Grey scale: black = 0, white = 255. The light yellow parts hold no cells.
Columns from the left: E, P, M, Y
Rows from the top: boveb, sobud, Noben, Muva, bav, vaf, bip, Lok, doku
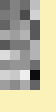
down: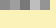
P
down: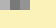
M

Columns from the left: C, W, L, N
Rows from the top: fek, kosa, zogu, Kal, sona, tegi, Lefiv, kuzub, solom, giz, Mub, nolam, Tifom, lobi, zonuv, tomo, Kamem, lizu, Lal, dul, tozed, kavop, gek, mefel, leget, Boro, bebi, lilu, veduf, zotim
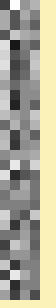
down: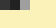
W
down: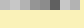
N

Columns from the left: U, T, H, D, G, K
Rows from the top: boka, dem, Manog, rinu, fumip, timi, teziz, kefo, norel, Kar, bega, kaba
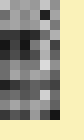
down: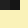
H
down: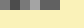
D

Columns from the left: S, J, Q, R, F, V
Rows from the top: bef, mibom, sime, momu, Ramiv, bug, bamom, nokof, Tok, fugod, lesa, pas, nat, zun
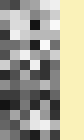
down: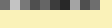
J
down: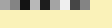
R
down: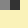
S

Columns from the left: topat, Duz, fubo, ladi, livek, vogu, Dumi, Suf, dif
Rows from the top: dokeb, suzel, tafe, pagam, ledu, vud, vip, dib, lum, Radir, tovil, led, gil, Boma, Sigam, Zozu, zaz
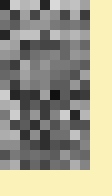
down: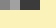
livek
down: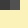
fubo
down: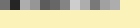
topat

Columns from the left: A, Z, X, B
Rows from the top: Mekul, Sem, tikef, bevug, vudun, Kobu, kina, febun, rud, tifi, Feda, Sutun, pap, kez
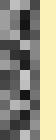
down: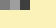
A
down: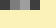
A
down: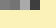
Z
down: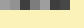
A
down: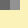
A
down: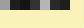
X
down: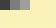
A

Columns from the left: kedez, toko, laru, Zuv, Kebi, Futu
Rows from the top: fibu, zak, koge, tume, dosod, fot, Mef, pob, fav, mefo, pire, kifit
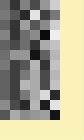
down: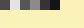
Zuv
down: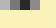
laru
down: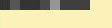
toko
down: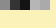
Zuv
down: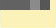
kedez

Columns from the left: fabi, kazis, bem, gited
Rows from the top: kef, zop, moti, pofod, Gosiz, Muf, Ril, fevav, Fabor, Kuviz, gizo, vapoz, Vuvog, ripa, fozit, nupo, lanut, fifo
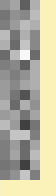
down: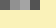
bem
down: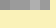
fabi
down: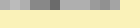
gited
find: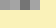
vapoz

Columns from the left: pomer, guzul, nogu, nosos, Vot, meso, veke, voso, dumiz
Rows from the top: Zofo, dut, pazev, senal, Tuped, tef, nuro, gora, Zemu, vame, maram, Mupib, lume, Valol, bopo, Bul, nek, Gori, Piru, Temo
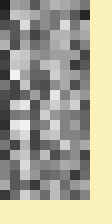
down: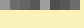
nosos
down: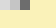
nogu

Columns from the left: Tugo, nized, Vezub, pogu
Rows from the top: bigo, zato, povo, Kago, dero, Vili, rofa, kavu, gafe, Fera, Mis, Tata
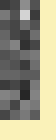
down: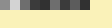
Vezub
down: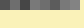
pogu
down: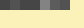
nized
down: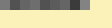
Tugo
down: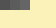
Tugo
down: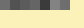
Tugo
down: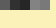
Vezub

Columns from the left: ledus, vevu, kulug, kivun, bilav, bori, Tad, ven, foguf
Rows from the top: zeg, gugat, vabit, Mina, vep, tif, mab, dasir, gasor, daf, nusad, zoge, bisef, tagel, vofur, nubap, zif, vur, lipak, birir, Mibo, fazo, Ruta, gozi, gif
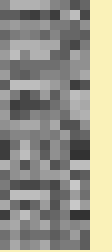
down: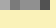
bori
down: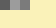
vevu
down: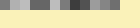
vevu
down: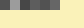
bori
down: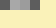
bilav
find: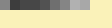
nusad

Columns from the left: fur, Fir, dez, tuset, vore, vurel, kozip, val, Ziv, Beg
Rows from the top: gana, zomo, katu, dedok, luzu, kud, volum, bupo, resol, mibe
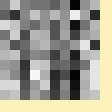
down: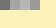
fur
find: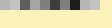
mibe
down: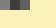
vurel
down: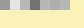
Ziv
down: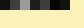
val

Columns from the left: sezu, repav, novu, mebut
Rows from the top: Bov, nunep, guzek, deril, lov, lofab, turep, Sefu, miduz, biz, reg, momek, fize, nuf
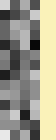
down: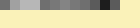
novu
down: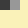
sezu
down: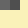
mebut
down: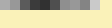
repav

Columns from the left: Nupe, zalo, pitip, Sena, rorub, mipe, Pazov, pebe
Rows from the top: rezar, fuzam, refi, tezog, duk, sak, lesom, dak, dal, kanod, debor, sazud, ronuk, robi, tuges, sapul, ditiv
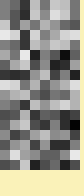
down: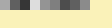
Nupe
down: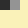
Pazov
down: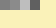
rorub
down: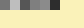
mipe
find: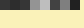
dak

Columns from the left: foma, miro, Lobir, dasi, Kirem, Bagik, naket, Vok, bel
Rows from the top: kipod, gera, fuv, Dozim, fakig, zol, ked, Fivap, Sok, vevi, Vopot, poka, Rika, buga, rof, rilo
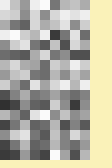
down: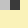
Bagik
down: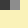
Vok
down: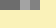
Kirem

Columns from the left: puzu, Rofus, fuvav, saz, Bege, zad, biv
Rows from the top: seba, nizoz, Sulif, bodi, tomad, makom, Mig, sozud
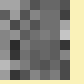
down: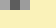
puzu
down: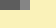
saz
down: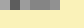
puzu
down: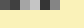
biv

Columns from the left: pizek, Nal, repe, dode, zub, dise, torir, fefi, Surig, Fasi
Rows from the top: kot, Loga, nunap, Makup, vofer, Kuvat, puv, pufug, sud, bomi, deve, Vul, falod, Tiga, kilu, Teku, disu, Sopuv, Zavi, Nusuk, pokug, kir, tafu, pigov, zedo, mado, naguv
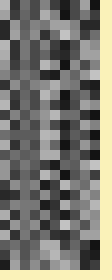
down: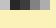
torir
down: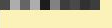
dise

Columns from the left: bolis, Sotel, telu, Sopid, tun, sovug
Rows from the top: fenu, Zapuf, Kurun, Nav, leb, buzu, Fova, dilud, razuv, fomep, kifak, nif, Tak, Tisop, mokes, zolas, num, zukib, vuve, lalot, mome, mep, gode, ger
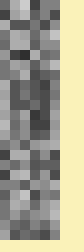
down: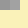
sovug
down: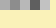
telu
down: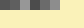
Sopid
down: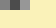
tun
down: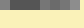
Sotel
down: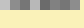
sovug
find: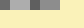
leb

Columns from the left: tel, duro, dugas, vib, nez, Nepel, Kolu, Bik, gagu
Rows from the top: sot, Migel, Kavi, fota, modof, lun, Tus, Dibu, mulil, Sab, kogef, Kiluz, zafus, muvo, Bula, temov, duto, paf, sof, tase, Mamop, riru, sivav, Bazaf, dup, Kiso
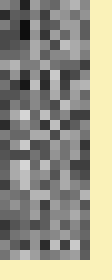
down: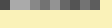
duro
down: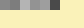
vib

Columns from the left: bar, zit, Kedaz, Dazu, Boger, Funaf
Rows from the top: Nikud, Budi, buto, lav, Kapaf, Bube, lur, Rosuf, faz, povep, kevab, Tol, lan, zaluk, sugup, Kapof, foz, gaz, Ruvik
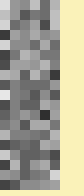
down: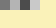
bar
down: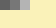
bar
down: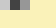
bar
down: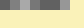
Dazu
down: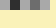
Boger

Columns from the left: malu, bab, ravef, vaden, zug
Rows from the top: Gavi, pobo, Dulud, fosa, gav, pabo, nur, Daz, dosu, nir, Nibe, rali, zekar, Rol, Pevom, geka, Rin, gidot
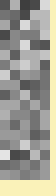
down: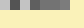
zug
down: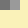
zug
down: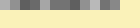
vaden
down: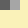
malu
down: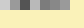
ravef
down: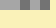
zug

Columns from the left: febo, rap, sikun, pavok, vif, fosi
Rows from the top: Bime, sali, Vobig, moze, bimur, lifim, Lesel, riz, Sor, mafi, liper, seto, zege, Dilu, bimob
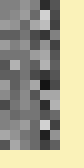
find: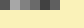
bimob
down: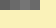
rap
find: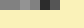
Bime

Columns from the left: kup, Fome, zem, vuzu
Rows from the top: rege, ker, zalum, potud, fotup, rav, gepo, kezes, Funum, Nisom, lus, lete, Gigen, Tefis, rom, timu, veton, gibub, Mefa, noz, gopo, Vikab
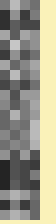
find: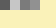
fotup
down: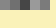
zem
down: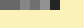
kup

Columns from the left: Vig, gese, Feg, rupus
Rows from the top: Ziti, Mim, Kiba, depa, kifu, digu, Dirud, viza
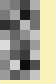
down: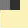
Vig
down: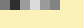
Vig

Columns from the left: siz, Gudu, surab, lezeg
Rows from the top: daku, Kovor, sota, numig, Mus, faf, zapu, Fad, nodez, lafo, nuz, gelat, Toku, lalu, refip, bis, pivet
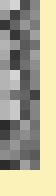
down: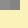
lezeg
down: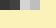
Gudu
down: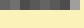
surab
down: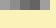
surab
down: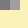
lezeg

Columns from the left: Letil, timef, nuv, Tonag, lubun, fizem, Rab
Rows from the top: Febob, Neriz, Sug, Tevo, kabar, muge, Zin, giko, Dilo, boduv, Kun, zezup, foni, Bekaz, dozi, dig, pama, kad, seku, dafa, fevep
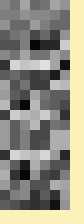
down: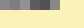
Letil
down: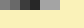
fizem

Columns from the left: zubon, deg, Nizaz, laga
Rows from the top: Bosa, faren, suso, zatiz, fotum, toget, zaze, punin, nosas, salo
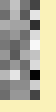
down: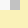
laga
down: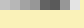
deg
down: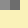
zubon
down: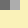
zubon
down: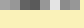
deg

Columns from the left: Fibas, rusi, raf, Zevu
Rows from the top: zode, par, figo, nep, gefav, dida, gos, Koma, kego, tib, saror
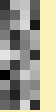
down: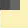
Fibas
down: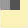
Fibas
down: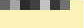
rusi

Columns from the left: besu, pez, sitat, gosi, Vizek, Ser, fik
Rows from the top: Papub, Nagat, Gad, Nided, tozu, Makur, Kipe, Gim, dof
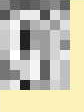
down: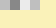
fik
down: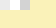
pez
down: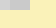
besu

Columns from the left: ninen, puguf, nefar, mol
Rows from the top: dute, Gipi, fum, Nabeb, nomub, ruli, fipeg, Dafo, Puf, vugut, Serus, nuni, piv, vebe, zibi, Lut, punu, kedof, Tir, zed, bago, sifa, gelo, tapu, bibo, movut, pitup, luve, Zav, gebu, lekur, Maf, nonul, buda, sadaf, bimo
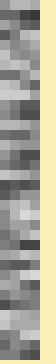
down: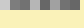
puguf
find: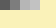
Nabeb
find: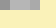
dute

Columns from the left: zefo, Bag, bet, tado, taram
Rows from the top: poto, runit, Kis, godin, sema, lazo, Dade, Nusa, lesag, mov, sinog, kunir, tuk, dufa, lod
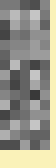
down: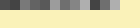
zefo
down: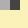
zefo
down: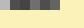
Bag
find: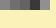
mov

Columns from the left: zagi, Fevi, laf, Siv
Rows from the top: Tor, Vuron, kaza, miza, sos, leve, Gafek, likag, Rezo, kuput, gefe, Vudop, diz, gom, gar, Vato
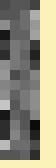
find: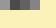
likag
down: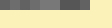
laf
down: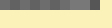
laf
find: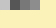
gefe
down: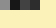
zagi
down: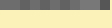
laf

